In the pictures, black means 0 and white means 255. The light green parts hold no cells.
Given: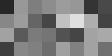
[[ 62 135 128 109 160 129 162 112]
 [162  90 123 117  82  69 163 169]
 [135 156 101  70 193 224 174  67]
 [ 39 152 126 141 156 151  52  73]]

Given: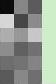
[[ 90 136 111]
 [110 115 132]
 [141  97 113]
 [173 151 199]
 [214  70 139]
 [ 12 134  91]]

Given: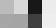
[[166 165  63 238]
 [187 216  24 236]]

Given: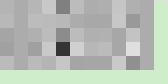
[[187 172 186 180 198 165 166 166 201 144 172]
 [161 172 160 201  52 208 183 187 167 223 172]
 [165 172 176 188 140 188 176 177 167 195 172]
 [184 172 188 187 184 172 168 168 199 153 172]
 [180 172 182 200 128 188 173 175 197 176 172]]

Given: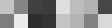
[[125 235  46  51 196 179 130 217]
 [195 133  64  60 223 189 177  70]]

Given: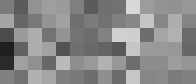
[[129 113 176 165 126 122 110 143 106 199 134 137 123 129]
 [ 43 160 144 103 186 142 153 178 152 109 141 141 157 149]
 [ 31  98 174 162  83 111 105 100  88 198 155 153 151 103]
 [ 76 155 174 115 147 115 109 130 208 207 109 165 177 107]
 [164 102 121 148 161 111 123 113 127 136 197 135 173 132]
 [123  91 146 158 155 127  91 112 113 216 156 148 145 151]]

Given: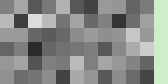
[[145 109 117 141  66 169 149  88 141 106  69]
 [151 164  83 127 122 187 127 165 152 131 100]
 [101 126  42 103 113 118 126  87 137 171 205]
 [154 153 102  91 104 141 155 143 148 198 152]
 [186  62 220 187 116 164 105 128  51 109 160]
 [129 165  87 121 178  87  67 153 150 100 123]]

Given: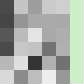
[[217 140 189 237 152]
 [184 223  52 176 114]
 [ 74 199 194 115 176]
 [ 87 187 228 169 174]
 [ 70 149 169 170 169]
 [ 74 197 158 202 207]]

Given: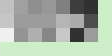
[[240 148 175 134 199  49 155]
 [198 155 155 156 181 171  77]
 [193 160 142 152 128  61  49]]
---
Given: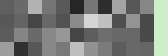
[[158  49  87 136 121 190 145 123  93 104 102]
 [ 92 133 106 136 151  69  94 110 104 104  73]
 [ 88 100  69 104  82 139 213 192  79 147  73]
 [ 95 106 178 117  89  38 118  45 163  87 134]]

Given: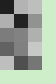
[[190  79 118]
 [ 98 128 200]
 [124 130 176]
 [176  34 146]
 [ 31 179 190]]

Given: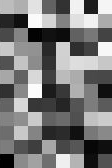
[[  1 139 162 111 239 180  14  82]
 [125  82  62 167  71  86   7  15]
 [109 200 132  38  43  16 120 137]
 [131 143 202  98 107  80 193 204]
 [ 99 216  55  58  37  84 125  91]
 [ 49 137 252  27  56 177 126  15]
 [167  98 216  64 187 172  73  72]
 [ 82 195 140  50 208 221 218 199]
 [200 148 146  40 209  46  65 247]
 [ 73 132   3  17  11  97 120  67]
 [ 36  15 250 212 129 224 241 171]
 [188 175 226  98  50 241  29 245]]

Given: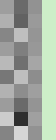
[[132 214 146]
 [204  47 160]
 [156 106 148]
 [178 141 159]
 [119 190 141]
 [185 112 166]
 [157 127 152]
 [134 191 149]
 [176  98 154]
 [158 106 146]]

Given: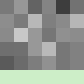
[[ 90 107 125 145 119 129]
 [111 112 152 185 119 129]
 [138 200 152 118 144 140]
 [141 123 184 127 138 182]
 [121 151  99 132  61 114]]

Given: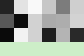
[[ 10 242 210  30 180  41]
 [ 88  12 210 170 173 211]
 [ 35 227 249 199 124 207]]
